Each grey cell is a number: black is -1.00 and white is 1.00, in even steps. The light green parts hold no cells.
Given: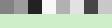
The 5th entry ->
0.39
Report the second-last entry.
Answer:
-0.45

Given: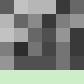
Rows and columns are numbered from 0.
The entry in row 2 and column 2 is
-0.19
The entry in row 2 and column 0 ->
0.52
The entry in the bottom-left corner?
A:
0.17
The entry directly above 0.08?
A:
0.43
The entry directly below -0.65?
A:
-0.37
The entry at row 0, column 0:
-0.27
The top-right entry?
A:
-0.19
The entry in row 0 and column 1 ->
0.52
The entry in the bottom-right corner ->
-0.46

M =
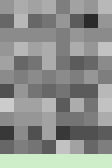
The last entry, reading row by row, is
-0.01
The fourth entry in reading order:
0.35
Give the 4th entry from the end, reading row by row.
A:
0.52
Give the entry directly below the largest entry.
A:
0.09
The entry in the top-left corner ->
0.18
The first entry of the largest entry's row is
0.60
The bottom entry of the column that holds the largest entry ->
-0.19
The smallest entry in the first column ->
-0.56
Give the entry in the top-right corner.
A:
0.44
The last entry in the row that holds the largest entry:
0.52
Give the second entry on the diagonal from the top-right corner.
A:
-0.66
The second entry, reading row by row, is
0.35
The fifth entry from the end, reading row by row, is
-0.29
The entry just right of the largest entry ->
0.27
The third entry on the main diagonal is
0.09
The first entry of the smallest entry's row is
-0.19
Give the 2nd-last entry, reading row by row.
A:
-0.19
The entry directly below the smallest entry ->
0.09
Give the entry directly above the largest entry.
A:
-0.37
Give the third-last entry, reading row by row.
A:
0.27
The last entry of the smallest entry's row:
0.18

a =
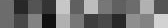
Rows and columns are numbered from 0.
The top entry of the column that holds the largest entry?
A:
-0.34
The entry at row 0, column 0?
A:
-0.15
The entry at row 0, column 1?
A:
-0.69
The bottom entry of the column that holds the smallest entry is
-0.87
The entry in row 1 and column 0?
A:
-0.15
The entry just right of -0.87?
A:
0.39

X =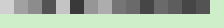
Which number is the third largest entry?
0.36
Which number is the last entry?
-0.35
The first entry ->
0.63
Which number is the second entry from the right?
-0.45

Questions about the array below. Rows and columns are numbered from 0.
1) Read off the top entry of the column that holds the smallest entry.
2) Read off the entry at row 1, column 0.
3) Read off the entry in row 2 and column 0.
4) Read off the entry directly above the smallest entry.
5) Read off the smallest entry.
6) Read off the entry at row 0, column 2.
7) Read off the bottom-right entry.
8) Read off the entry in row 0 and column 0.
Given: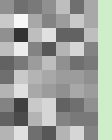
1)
-0.13
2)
0.58
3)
0.13
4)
0.94
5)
-0.60
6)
-0.05
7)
0.03
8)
0.13

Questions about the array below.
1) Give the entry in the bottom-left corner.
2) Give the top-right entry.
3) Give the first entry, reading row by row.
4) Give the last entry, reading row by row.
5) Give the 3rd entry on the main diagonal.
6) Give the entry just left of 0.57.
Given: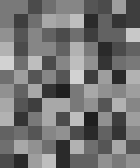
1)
-0.41
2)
-0.51
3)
-0.05
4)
0.14
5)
0.05
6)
-0.23

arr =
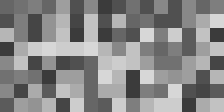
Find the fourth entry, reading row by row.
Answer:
-0.20
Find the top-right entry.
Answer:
-0.01
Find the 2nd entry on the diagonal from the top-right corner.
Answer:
0.34
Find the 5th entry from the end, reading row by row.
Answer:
0.61
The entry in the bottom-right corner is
0.52
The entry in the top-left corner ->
-0.20
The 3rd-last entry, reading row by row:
-0.54
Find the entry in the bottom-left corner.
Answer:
-0.29
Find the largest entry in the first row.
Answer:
0.24
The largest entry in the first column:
0.43
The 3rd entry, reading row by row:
-0.01
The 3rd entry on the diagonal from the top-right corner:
-0.29
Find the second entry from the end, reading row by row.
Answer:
0.34
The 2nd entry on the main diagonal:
-0.01

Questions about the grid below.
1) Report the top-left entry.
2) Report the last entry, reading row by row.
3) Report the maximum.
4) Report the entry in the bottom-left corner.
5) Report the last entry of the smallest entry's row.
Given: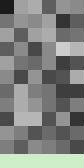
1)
-0.78
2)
-0.43
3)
0.61
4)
-0.01
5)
0.08

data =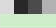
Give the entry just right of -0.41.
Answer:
0.39
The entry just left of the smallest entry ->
0.72

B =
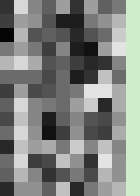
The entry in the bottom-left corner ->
-0.69
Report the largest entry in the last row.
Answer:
0.51
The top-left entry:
-0.61
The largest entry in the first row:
0.69
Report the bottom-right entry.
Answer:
0.43
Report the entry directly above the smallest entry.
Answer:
-0.51
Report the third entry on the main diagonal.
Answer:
-0.35
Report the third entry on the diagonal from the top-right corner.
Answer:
-0.35
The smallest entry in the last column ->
-0.16
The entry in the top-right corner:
-0.06
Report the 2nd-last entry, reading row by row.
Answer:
0.24
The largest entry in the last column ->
0.78
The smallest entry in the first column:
-0.97

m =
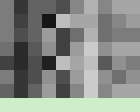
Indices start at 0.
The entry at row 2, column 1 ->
-0.39
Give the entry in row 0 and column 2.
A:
-0.22
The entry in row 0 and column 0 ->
-0.03
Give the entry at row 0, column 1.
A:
-0.58
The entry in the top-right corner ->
0.30
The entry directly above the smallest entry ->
-0.22
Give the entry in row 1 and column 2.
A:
-0.22
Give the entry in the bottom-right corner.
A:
0.30
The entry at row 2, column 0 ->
-0.03
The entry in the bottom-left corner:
-0.22
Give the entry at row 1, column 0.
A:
-0.03
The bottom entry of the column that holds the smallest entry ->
0.22
